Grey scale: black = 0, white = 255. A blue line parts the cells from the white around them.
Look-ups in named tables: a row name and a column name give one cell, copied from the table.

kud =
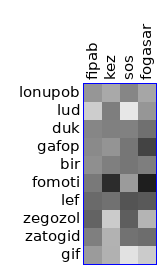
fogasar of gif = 203
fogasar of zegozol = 180
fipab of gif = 155
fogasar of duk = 112
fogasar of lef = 89
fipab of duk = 134
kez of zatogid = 178
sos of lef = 84
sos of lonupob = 134
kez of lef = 113
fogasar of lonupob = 166
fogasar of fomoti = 30
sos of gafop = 118
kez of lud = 126
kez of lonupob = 169
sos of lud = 231
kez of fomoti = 44
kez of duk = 128

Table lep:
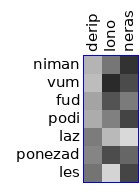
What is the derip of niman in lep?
180
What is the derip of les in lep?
116
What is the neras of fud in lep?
123
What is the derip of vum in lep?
189
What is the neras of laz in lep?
217
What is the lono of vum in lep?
42
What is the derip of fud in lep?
164
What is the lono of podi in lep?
128
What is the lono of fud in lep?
83
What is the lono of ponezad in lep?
76
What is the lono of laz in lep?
185
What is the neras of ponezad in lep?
102
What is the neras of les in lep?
69
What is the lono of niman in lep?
118
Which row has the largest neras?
laz

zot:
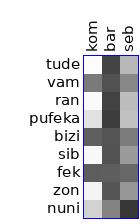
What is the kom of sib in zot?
248
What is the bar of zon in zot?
85
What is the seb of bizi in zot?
124
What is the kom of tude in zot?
252
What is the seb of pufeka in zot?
193
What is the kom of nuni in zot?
210
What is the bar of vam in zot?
81
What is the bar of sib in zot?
83
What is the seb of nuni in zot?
54
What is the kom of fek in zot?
93
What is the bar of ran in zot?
66
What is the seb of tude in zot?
184
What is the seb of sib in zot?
154

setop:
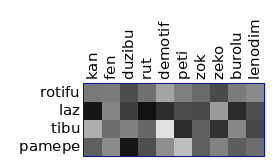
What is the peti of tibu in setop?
45
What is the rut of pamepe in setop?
79
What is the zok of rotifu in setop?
106
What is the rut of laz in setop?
18
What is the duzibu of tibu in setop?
129
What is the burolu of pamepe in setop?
93
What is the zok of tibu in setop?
96
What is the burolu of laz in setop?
43
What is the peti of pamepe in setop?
190
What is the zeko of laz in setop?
155
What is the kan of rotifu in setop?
121
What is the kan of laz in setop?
22
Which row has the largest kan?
tibu

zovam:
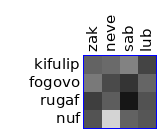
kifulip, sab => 130
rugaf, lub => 82
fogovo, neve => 74
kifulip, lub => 68
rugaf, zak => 62
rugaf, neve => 93
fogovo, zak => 121
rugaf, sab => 22
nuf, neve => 212
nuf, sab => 98
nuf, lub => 86
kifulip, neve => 106
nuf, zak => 83
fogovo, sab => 52
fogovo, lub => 101
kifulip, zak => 99
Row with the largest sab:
kifulip

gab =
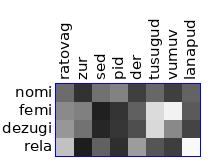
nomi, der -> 63
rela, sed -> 97
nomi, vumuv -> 63
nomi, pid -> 130
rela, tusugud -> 85
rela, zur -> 29
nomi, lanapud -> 99
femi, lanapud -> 90
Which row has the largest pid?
nomi

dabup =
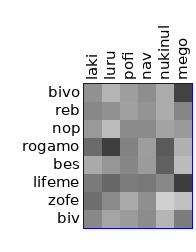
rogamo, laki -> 107
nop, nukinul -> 163
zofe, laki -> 110
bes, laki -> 170
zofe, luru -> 138
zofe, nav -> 143
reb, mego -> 134
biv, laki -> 136
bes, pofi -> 134
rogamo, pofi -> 130
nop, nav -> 139
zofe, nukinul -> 207
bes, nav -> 155
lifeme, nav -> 120
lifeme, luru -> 103
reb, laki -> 136

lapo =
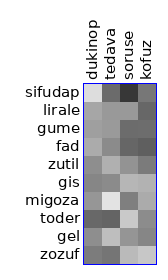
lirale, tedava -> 153
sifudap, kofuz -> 119
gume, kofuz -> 109
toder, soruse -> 201
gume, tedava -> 154
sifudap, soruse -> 55
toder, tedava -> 100
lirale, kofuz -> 103
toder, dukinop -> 104
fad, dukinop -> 171
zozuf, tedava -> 117
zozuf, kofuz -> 199
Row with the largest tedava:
migoza

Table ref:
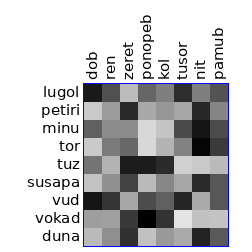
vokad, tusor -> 227
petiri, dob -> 201
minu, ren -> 141
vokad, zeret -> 57
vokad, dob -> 158
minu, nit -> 21
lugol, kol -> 127
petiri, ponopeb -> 169
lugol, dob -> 25
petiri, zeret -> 40
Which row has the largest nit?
tuz

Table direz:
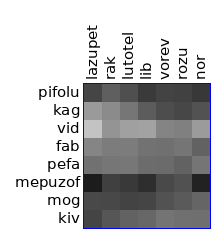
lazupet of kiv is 68
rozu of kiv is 112
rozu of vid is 128
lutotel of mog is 67
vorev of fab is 112
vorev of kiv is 116
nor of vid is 155
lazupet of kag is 154
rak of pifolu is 95
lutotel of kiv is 98
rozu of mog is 90
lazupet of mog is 73
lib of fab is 114
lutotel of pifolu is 79
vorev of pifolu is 67
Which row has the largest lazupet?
vid

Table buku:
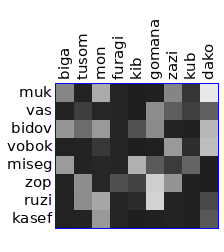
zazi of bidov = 35
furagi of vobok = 37
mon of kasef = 153
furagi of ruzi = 37
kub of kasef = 33
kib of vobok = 30
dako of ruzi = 72
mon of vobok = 55
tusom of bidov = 108
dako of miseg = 31
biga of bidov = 150
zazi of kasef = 35
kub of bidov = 33

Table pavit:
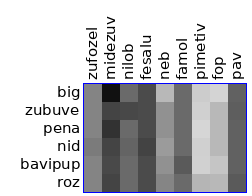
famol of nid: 106
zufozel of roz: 132
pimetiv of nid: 208
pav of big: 97
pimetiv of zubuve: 208
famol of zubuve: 106

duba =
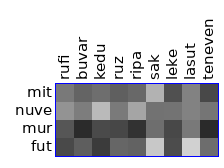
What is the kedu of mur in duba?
74
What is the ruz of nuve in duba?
122
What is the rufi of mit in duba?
121
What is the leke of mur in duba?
72
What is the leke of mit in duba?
80
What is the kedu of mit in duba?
110
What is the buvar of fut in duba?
94
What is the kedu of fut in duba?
59
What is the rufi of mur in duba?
86
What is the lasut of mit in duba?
130
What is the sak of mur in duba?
110
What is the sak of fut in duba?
200
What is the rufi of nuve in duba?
147
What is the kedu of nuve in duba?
186
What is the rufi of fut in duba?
73
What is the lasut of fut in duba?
209
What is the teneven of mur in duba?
42
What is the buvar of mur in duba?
43
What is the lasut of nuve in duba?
130
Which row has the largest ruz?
nuve

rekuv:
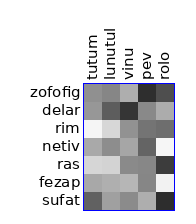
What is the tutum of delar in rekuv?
151
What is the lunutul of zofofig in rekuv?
134
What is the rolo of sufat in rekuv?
45
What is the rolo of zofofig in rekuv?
78
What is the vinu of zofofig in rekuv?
174
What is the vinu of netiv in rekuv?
166
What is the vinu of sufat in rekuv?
139
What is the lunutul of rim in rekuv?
215
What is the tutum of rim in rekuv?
245
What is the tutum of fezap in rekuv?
168

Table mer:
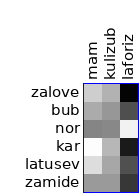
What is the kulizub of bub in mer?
151
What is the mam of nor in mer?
133
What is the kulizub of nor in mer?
136
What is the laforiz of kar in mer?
26
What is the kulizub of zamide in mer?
154
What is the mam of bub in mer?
171
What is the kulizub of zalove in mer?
178
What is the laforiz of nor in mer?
242
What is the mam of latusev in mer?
221
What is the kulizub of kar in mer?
183
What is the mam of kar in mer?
253
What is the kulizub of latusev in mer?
167
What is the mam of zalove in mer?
206
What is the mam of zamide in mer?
154
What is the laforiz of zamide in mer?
55
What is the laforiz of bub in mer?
79

